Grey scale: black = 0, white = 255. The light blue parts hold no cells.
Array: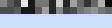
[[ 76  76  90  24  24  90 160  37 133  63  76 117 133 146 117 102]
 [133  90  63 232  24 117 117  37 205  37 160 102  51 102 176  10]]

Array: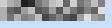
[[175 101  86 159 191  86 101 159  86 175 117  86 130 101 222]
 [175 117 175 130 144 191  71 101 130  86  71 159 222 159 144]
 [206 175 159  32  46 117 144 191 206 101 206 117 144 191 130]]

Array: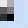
[[ 47   3]
 [ 91 121]
 [233 175]]

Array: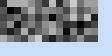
[[ 86   2  29 115 173 101 143 129 115  70 158  86 115 143]
 [ 70  29  70 173  56 101 129 173 129  14 129  44 143 129]
 [ 70  86 115  56 115  56 101   2  86 115 189 101 189  29]
 [173 129 101  70 158 204  70  29  86  56  86 143  70  70]
 [ 86 143  14 101 129  86 143 158 101  44  56   2  44  70]
 [ 44 173 173 173 143 101  56 189  44 129 204 115 158 158]]

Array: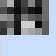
[[ 77  38  10  51  22  10 108]
 [ 65  92  22 206 206  10  92]
 [148 132  38 120  92  77 108]
 [ 51 148  22 178 163 148  92]
 [120 178  22  65 132  38 108]]

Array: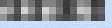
[[147 100  71 131 100  71 172 131  86  71  86 131 159  71  86]
 [100 115  71 147 115  71 131 131 100  58  86 147 131  58  71]
 [185 159  86 211 147  86 211 172 115  58 100 197 185  86 100]]

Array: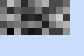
[[132   7 161  45  19  32 145  59  59 145]
 [118  45  90  75  75 118  59  75 118 161]
 [ 75 105 118 105 132 118  32 118 161 177]
 [145 177 145  32  45  32  90 161 204  59]
 [ 90 189 132  45 105 145 177  75  75 105]]

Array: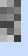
[[ 69  69 166]
 [166  97 152]
 [ 97 111 126]
 [126 139  82]
 [182 152  82]
 [182 198  57]]

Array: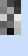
[[125  17 178]
 [137  70  44]
 [205  82 231]
 [ 95 110 190]
 [125 163  57]]
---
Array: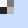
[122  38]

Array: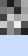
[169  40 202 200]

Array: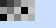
[183   4 132]

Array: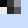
[151  38]

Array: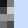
[123  70]

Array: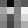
[ 88 129  82 128]

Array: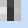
[184  54 207]

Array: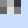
[ 55 224]
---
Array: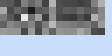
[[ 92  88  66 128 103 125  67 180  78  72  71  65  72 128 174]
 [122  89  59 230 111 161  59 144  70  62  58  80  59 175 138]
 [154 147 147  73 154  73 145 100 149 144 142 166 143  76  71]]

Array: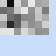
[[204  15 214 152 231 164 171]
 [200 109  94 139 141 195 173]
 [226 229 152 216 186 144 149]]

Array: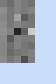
[[121 109 131 122 113]
 [135 119 162  92 116]
 [143 130  35  95 203]
 [133 110 131 118 112]
 [137 120 131  79 125]]

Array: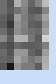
[[110  85 176 138 101 131 187]
 [ 97  75 157 125 101 114 163]
 [109  79 143 124 112 104 159]
 [ 90  77 105  95  93  98 126]
 [101  94 166 141 118 132 172]]

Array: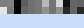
[[126 127   6  93 113 119 184 117 214  17 101 100]]

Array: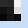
[[ 41  39 243]
 [  6  21  11]]
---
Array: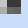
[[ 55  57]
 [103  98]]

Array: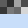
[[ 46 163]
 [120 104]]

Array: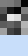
[[123 106]
 [ 25   5]]

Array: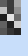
[[ 60 167]
 [ 59 143]]

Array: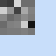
[[ 57 214]
 [150  65]]

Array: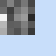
[[130  86]
 [ 63 115]]

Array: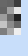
[[ 99  60]
 [159 230]]

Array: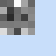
[[105 251]
 [ 59 107]]
